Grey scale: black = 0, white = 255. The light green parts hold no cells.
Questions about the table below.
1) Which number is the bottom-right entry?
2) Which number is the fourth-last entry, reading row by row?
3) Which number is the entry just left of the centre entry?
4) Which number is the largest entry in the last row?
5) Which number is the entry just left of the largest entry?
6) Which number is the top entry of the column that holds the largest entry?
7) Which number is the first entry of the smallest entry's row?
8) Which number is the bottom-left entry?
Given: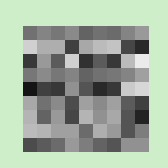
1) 145
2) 99
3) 145
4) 153
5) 187
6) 153
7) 20
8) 76

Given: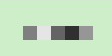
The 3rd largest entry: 127
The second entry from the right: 48
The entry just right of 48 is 150

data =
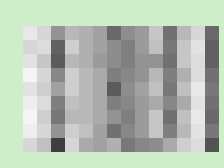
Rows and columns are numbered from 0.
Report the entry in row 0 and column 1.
214
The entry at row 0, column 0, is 232
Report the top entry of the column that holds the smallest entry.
147
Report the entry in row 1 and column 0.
214
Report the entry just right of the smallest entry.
214
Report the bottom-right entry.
83
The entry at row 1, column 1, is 220
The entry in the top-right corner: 105
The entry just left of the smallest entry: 192
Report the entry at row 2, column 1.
198
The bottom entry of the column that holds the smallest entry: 62
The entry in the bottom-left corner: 214
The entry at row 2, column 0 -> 226

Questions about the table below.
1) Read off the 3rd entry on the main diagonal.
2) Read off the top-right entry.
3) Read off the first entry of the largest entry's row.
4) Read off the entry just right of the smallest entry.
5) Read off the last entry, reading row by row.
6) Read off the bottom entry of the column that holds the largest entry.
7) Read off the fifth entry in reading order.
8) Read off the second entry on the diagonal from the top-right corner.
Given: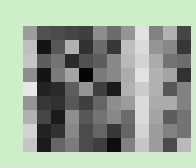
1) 115
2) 69
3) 232
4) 123
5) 185
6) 197
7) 63
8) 136

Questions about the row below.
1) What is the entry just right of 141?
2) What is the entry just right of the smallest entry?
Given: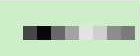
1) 122
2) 104

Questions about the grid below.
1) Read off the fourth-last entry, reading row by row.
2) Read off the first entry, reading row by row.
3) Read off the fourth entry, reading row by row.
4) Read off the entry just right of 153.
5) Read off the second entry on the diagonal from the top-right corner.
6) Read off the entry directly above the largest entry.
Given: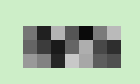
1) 200
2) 117
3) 85
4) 130
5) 72
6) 101

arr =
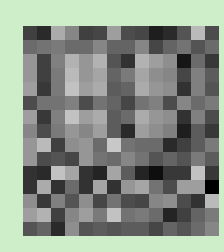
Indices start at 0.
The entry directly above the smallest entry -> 56
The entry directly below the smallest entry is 186
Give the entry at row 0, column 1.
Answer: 42
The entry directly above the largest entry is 92
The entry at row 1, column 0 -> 107
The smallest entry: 0
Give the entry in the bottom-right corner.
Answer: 134
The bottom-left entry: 84
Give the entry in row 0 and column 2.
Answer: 171
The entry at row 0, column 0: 64
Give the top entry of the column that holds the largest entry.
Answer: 158
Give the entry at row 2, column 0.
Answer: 150
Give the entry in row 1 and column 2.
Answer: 122
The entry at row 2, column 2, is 128
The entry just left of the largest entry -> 107
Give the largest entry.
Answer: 200
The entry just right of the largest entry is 115
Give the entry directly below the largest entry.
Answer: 107

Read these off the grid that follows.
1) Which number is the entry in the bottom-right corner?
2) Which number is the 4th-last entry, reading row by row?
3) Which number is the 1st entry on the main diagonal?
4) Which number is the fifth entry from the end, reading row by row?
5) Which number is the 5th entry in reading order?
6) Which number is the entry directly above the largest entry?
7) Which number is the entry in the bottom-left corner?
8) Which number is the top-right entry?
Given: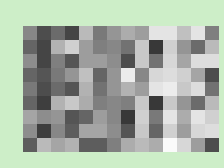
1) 77
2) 250
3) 135
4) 172
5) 186
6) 208
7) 93
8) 127

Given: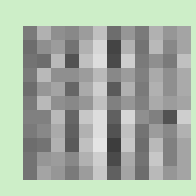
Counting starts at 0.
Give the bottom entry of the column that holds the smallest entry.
96
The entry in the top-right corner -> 164
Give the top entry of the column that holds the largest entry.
192
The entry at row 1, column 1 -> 143
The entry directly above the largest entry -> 221
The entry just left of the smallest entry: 228
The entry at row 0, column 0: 122
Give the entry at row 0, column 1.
177
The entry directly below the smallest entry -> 74
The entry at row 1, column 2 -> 156
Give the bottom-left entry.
115
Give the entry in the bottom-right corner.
164
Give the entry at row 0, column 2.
143
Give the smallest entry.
61
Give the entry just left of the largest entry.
192
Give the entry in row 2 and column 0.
115
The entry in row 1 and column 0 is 109
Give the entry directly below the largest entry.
206
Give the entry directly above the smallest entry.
82
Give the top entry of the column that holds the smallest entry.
109
